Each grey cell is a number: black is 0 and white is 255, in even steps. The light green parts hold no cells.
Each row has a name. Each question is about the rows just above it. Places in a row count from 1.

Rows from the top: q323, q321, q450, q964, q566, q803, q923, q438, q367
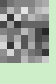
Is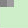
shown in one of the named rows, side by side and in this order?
yes
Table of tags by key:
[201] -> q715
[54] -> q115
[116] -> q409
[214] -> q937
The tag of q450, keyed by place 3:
q937
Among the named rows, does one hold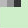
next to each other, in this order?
no
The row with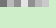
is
q321
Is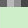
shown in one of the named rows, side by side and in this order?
no

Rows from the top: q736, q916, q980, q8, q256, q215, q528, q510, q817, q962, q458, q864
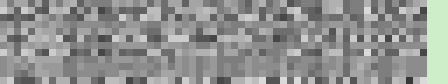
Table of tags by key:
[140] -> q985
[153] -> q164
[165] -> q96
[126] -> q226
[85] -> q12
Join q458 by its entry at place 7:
q96
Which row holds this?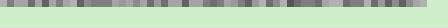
q736
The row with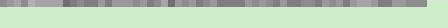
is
q817

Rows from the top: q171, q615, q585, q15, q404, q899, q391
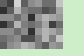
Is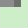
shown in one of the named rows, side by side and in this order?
yes
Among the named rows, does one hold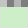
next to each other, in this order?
no
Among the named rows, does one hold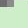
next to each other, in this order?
yes
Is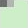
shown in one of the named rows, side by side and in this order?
no
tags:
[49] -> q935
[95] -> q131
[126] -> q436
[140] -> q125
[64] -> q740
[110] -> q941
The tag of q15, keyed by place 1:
q935
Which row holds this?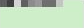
q171

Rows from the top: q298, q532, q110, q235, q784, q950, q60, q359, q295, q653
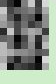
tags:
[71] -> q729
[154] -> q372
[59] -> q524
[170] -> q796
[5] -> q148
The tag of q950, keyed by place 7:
q372
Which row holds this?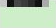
q653
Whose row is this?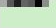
q110
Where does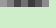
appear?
q235
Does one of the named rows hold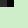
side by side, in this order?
yes

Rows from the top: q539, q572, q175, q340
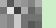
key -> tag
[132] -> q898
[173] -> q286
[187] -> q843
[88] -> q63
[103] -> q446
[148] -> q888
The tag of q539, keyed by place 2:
q63
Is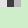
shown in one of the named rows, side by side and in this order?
no
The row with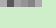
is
q539
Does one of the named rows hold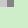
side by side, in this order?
no
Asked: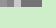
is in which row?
q175
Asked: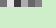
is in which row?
q572

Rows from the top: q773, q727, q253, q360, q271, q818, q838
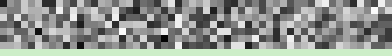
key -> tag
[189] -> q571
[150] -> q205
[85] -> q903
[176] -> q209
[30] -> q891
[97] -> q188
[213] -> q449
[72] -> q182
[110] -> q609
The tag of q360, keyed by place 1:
q188
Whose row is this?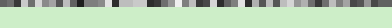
q360

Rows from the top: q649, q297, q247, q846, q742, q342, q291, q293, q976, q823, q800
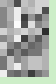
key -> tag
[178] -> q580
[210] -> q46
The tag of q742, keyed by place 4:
q46
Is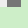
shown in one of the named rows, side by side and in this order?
no
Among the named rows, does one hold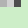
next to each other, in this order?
no
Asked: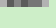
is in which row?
q293

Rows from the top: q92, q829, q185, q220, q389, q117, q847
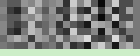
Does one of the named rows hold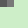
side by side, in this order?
no
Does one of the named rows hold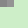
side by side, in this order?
yes
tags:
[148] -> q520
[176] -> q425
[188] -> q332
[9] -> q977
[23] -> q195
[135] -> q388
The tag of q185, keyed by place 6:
q425
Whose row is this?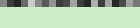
q829

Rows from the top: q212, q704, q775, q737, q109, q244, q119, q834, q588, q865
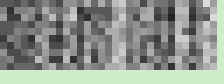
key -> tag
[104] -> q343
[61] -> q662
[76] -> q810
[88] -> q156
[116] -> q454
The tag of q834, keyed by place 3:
q810
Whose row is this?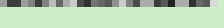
q775
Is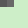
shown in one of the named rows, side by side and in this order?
yes
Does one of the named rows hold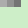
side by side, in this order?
yes
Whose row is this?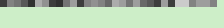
q244

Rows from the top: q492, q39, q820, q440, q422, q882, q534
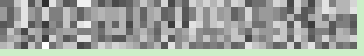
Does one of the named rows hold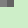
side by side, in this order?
yes
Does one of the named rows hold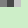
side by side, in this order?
yes
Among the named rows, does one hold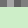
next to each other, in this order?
no
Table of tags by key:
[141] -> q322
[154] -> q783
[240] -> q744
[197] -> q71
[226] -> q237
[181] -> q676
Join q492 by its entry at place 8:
q237

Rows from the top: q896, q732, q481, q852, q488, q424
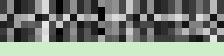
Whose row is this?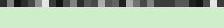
q424
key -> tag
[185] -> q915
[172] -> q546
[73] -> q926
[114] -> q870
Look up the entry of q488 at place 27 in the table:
q915
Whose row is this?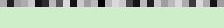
q481

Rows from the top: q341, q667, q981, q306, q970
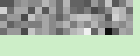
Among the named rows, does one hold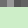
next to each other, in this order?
no
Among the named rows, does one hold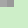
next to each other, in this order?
yes
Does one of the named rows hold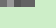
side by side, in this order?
no
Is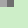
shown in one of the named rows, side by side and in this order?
yes
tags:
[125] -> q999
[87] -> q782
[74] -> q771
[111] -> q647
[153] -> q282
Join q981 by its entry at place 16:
q782
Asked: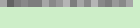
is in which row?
q306
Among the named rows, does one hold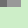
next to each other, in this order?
yes

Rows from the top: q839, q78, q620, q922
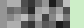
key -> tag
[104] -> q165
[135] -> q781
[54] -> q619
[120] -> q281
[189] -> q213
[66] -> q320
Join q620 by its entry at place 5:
q281
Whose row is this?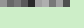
q78
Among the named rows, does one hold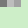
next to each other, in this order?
no
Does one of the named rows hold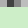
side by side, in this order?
yes

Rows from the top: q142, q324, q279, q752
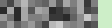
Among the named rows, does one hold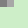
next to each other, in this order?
yes
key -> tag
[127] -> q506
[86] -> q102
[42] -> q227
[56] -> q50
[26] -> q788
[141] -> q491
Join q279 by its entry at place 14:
q491
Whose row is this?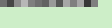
q142

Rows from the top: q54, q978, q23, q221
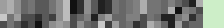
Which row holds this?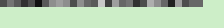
q221
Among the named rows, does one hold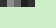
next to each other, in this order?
no
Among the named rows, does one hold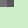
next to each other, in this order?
yes
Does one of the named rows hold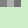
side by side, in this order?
yes
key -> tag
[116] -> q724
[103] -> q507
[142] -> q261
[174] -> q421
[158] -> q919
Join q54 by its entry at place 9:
q261
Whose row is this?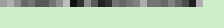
q54

